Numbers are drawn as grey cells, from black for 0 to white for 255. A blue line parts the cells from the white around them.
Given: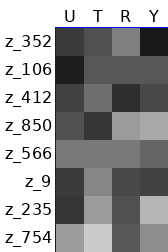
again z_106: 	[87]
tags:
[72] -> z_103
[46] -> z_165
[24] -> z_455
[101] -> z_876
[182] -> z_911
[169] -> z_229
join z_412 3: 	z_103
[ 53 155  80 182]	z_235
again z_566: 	[121]
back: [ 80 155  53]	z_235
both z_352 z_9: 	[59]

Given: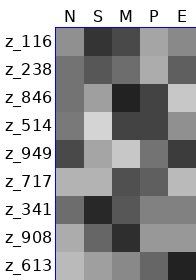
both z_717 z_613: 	[186]
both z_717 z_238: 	[95]
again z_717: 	[179]

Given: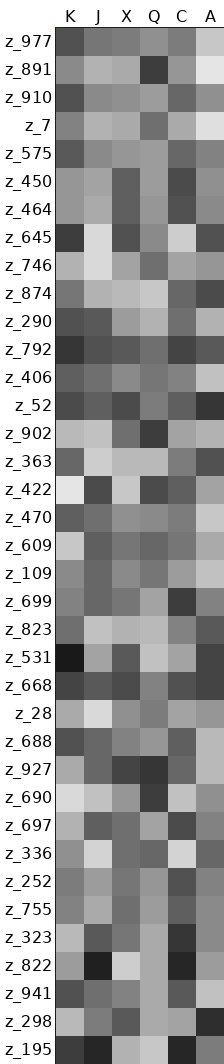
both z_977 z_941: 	[81]
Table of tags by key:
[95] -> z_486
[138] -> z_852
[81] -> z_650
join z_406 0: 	z_486
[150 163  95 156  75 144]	z_450

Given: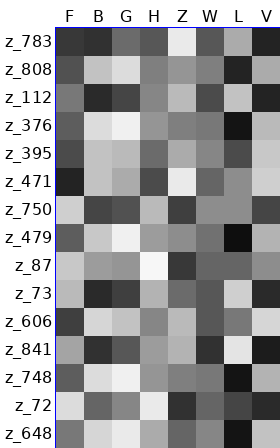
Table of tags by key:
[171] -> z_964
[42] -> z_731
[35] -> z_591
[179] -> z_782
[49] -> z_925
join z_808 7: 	z_964
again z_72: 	[101]

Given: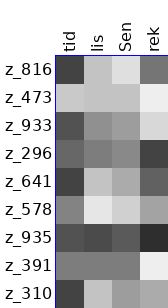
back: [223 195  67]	z_816
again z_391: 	[125]
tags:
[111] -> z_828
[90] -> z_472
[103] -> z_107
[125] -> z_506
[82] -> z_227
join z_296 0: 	z_107
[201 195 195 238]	z_473
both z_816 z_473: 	[195]

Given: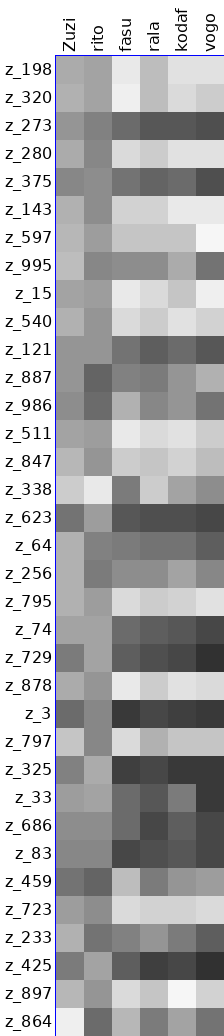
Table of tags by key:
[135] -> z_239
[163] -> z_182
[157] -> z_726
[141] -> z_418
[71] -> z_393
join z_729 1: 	z_182
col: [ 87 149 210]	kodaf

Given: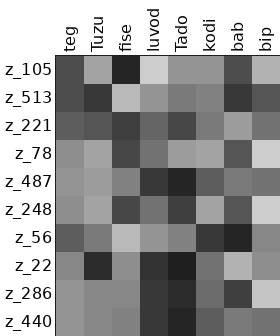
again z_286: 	[135]
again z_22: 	[142]
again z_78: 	[163]
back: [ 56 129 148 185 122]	z_56

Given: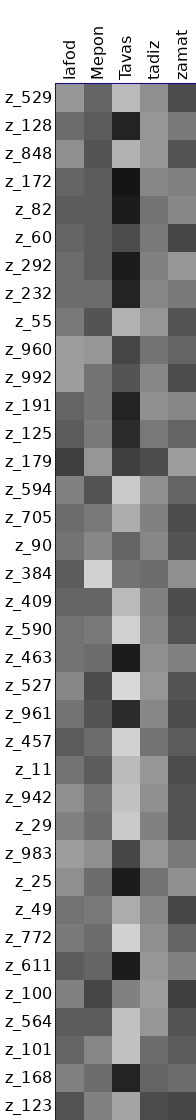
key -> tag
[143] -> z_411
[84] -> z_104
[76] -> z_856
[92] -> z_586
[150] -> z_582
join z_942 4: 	z_104
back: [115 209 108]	z_457

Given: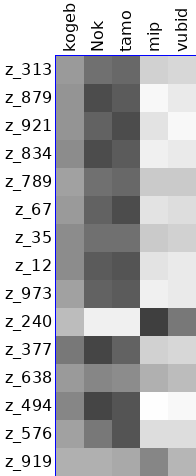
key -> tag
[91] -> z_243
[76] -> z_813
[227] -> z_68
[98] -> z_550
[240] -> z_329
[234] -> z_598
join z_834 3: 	z_329
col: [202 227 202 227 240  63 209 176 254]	mip

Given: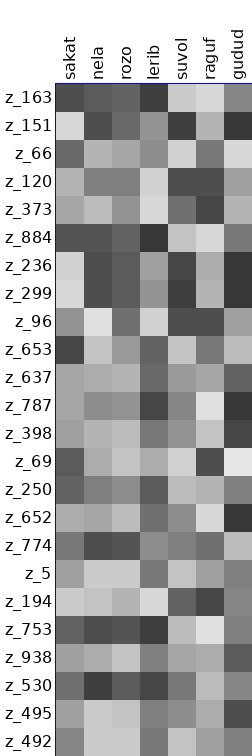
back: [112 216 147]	z_373
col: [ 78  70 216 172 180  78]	raguf

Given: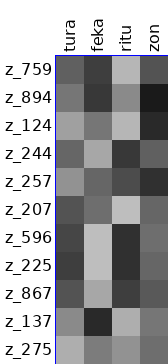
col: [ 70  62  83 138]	tura
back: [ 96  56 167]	z_244
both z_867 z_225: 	[62]
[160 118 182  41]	z_124

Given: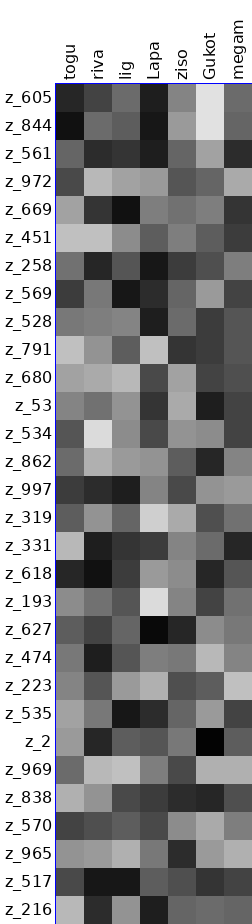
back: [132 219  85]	z_193
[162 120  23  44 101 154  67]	z_535
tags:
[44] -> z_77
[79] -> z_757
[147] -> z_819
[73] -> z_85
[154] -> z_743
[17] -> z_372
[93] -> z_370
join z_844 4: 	z_743
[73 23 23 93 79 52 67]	z_517

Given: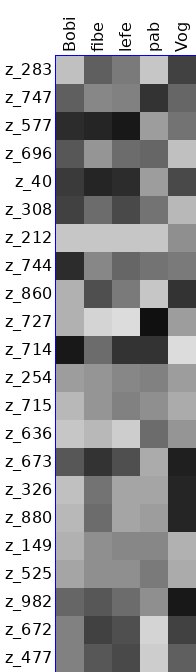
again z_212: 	[198]
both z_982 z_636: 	[108]
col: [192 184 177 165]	Bobi

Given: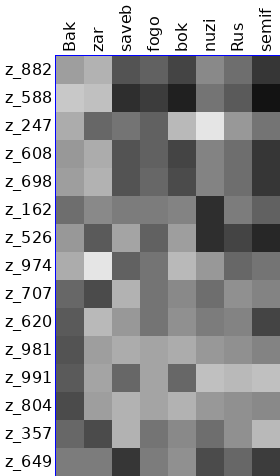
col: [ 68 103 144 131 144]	Rus
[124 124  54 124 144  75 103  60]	z_649
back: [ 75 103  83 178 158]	z_698
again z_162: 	[124]
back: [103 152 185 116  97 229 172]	z_974

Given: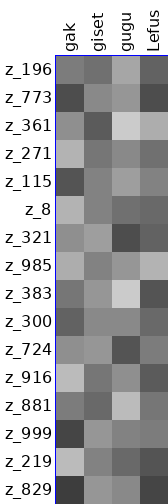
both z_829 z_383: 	[150]
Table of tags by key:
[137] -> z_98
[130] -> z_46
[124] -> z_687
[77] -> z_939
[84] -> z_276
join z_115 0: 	z_276
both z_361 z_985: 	[173]
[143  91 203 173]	z_361
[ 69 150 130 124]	z_999
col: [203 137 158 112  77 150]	gugu
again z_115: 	[130]

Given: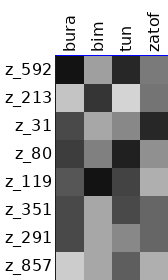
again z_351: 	[73]
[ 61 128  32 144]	z_80

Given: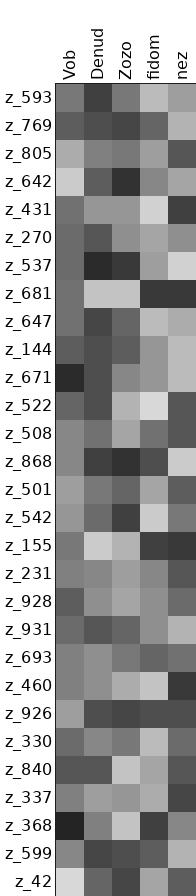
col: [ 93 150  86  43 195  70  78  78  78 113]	Denud
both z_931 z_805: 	[86]
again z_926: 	[78]
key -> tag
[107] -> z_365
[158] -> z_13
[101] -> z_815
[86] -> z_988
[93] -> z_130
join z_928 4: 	z_365
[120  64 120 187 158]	z_593
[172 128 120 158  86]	z_805
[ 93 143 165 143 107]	z_928

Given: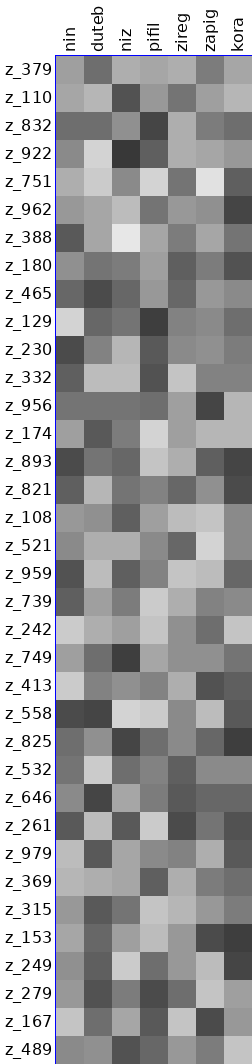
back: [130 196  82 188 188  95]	z_332
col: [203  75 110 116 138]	nin
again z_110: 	[182]
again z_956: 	[116]

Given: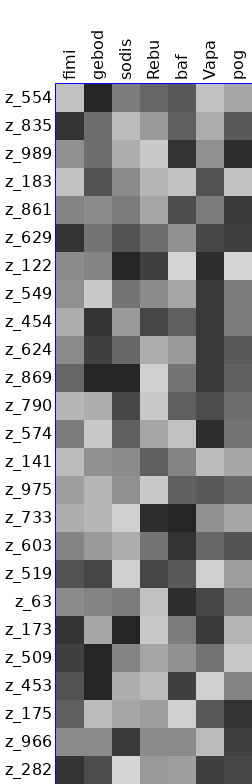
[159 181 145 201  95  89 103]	z_975
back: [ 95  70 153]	z_454
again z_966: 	[139]

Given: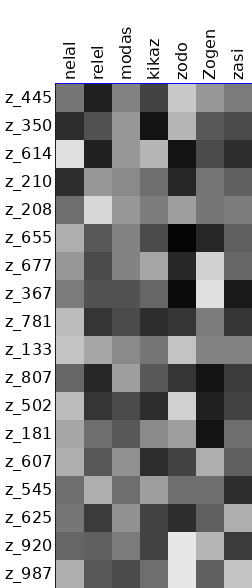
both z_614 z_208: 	[151]
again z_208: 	[124]
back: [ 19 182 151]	z_614
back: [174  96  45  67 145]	z_625
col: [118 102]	nelal
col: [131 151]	modas
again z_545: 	[110]

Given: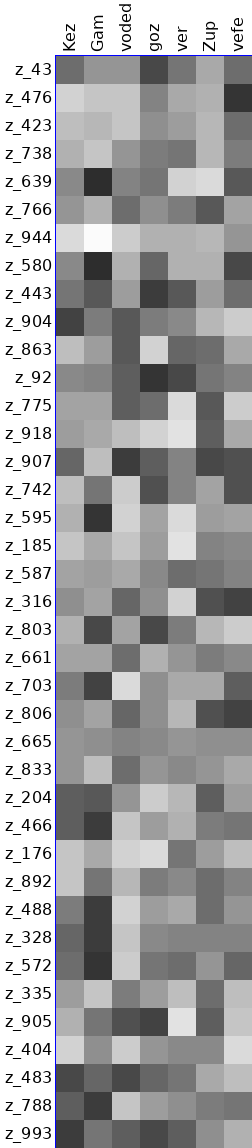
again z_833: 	[149]
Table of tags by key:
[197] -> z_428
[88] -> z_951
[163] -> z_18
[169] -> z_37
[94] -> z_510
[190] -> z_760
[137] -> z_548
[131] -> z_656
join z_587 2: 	z_37

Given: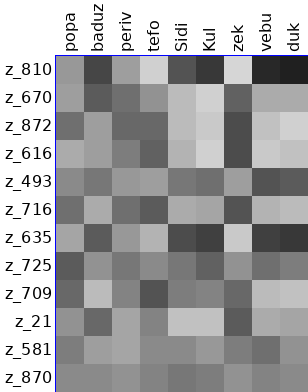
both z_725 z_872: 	[111]
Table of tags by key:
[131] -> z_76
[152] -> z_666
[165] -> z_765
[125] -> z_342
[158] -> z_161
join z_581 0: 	z_342

